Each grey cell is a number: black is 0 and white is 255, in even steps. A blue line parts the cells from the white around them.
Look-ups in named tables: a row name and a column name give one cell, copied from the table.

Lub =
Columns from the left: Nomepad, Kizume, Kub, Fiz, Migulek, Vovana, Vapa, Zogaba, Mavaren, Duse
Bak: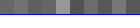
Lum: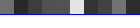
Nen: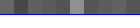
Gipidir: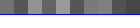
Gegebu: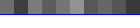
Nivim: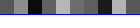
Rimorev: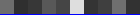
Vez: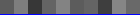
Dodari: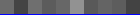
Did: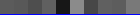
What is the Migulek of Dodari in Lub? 103
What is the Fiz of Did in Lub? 96
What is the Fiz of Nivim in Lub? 97
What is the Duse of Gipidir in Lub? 70
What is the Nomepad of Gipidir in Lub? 113
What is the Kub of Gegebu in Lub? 124
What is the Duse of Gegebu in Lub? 57
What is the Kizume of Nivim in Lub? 141
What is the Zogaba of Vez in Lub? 62
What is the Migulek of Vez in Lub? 131
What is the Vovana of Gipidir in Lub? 86
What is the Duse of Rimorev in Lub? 50
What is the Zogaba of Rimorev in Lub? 63
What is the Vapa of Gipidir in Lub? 122
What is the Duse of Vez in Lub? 105
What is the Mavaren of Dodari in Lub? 93
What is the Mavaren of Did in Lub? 93
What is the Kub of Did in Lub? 78
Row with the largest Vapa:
Gipidir

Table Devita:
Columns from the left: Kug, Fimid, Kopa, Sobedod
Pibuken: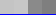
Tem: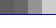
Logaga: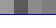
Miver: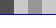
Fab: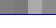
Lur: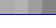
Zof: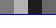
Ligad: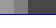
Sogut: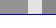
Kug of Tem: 95
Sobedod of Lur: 132
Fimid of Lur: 178
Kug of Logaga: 154
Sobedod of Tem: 205
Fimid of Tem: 104

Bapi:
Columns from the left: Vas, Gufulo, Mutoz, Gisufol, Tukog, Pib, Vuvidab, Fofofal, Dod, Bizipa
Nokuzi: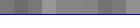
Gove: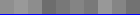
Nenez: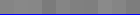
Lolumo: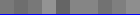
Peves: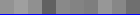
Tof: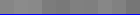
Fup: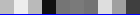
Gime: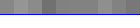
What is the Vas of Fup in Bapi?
188
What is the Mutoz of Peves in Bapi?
144
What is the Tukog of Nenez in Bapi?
133
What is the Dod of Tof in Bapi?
129
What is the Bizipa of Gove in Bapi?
114
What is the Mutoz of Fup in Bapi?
186
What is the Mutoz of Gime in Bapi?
139
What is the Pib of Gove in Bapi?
132
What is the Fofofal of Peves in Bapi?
151
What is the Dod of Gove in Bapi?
133
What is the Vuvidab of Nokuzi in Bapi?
132
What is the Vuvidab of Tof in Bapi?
127
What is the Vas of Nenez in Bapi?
133
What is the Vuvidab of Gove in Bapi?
121

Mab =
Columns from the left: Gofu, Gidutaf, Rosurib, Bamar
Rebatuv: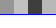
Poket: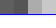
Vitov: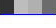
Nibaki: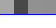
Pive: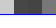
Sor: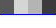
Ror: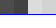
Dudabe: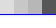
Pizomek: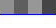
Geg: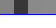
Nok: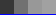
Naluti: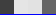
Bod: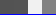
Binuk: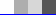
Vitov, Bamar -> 108
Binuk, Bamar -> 86
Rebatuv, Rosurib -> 62
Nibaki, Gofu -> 167
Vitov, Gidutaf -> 189
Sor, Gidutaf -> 213
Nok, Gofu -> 55
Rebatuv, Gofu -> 150
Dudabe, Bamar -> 86
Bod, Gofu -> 83
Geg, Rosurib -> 138

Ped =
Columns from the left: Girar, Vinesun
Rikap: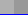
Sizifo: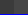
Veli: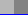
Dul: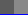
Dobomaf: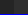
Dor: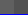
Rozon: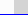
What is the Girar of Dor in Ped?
96
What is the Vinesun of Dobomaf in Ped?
47
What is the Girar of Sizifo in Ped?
59
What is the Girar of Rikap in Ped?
176
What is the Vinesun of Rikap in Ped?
153
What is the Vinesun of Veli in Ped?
131
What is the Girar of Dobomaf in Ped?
37
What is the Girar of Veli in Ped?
183
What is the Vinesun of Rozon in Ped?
212
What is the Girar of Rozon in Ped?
252

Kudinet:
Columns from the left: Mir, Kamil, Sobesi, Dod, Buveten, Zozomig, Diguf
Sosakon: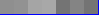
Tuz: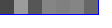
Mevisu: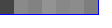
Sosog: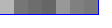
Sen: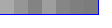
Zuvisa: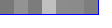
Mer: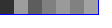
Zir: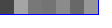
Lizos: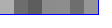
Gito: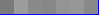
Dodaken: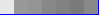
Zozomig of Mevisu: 140
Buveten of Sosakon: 116
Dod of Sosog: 102
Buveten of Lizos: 141
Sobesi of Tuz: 86
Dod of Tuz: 133
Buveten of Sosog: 152
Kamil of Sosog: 118
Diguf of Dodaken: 137
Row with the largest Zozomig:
Gito

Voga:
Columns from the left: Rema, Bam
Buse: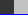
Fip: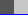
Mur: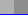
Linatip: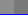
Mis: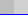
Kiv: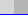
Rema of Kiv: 214
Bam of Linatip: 121
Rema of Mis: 189
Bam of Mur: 142
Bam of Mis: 209
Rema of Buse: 53
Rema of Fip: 85

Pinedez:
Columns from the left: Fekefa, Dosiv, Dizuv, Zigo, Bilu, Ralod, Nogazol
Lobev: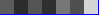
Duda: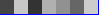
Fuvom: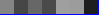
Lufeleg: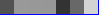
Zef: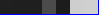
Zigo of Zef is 75
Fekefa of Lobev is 92
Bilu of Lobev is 119
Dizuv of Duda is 51
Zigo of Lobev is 47
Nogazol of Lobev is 213
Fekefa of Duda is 69
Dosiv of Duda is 199
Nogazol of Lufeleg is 211
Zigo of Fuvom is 74
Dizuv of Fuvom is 103
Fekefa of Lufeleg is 82
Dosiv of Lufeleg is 153
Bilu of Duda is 145
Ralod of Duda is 102
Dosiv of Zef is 31
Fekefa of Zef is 32
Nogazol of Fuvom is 30
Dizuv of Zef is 31
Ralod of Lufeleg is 104
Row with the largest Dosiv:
Duda

